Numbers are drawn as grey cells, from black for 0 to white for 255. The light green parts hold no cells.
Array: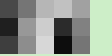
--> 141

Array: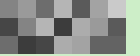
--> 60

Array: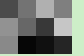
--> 6

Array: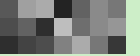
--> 67

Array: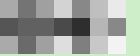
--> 106

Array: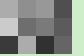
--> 172

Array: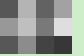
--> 140
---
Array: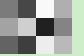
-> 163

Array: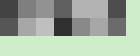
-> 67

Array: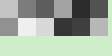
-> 195

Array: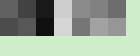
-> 97

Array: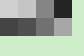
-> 208

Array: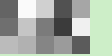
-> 111

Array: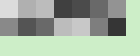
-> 220
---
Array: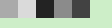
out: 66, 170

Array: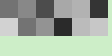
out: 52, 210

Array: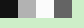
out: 100, 18

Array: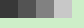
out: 200, 56

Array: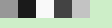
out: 195, 151

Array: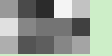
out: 194, 174

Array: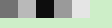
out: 229, 114
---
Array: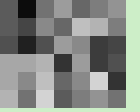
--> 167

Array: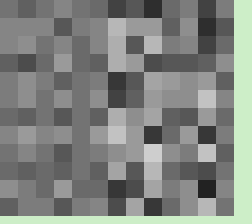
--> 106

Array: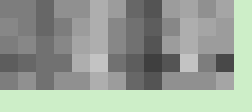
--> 125

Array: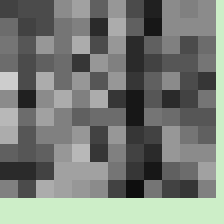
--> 96

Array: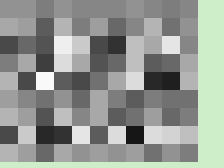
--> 180

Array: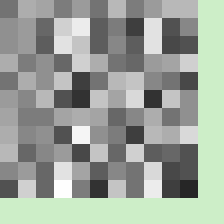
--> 184

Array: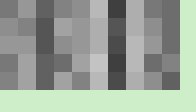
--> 151

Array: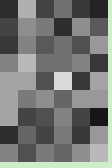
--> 164
